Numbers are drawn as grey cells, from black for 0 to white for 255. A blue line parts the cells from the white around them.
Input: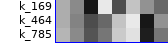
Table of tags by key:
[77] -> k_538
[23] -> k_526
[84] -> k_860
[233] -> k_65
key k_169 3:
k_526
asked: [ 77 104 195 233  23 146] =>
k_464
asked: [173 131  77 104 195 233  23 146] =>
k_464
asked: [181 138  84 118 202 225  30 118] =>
k_785

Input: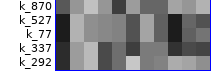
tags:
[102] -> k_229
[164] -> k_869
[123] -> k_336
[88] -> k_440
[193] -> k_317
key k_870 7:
k_229
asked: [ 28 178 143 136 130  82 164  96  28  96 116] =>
k_77
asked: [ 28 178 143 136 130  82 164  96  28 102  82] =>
k_527
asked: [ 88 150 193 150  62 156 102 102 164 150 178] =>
k_870

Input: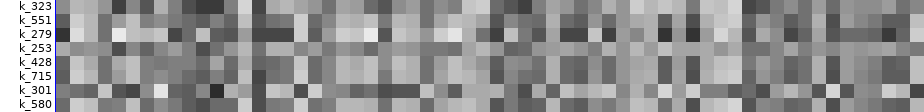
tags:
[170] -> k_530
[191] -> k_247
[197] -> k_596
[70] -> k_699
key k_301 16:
k_596
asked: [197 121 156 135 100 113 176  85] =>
k_428
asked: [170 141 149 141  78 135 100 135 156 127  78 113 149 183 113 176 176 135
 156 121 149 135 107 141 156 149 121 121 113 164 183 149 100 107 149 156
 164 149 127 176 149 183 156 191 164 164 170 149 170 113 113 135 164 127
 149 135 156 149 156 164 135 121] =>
k_253
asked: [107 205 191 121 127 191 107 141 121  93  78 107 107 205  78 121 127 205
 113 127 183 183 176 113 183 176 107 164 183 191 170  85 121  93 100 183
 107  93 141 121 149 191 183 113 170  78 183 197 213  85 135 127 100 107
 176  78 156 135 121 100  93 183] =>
k_580

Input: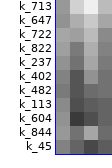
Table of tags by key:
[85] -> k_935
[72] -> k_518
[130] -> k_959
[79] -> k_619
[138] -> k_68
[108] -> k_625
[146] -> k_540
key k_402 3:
k_540
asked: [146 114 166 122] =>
k_237
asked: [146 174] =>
k_647
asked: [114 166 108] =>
k_844
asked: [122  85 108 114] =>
k_482
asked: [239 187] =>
k_713

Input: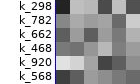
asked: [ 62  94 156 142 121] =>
k_568
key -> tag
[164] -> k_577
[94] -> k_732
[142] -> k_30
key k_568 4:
k_30
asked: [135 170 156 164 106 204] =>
k_782
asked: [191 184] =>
k_298
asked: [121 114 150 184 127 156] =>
k_468
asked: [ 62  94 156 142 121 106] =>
k_568

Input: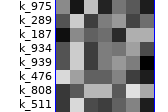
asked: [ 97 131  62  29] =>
k_476
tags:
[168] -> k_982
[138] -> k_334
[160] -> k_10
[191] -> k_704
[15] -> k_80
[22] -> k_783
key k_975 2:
k_783

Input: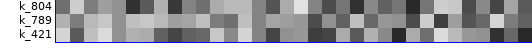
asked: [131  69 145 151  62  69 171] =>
k_421
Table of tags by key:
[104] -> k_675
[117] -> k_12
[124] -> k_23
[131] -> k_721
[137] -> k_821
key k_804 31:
k_821
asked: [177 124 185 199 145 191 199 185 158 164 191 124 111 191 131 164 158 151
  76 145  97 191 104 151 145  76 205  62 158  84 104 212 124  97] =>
k_789

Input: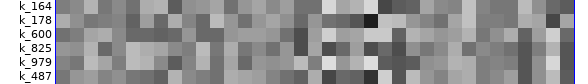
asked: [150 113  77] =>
k_600
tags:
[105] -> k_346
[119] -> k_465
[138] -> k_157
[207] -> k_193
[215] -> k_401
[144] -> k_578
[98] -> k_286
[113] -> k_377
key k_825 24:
k_346
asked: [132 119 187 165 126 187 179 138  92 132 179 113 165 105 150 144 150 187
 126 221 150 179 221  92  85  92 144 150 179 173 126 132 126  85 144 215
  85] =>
k_979
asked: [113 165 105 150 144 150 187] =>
k_979
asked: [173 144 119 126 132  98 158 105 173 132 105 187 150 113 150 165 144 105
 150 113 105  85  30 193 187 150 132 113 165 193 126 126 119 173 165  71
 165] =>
k_178
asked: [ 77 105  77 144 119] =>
k_825

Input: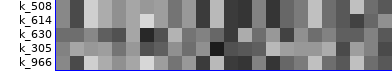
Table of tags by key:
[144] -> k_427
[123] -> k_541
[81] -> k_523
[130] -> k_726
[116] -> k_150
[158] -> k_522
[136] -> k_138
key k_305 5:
k_150
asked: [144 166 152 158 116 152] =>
k_508
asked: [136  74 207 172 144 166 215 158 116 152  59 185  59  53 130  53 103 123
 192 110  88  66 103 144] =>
k_614
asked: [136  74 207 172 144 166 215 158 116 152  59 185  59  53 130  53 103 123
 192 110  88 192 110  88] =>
k_966
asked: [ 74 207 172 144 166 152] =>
k_508

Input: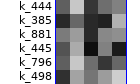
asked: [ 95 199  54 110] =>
k_444
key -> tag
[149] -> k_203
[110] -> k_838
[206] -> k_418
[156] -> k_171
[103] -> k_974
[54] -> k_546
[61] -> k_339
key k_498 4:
k_171
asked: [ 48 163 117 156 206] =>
k_498
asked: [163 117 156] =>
k_498
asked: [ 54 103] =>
k_796
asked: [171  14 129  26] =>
k_445
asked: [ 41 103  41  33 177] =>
k_385

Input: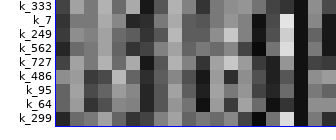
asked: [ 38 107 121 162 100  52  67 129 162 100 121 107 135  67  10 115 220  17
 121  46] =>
k_299
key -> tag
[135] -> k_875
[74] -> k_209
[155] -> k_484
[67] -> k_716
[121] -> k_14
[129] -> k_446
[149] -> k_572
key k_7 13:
k_572

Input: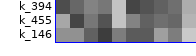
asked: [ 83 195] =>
k_455
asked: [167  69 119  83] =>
k_455
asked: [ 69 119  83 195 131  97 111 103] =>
k_455
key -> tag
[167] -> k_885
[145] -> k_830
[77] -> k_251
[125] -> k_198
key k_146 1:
k_830
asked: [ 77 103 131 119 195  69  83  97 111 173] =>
k_394
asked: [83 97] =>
k_394

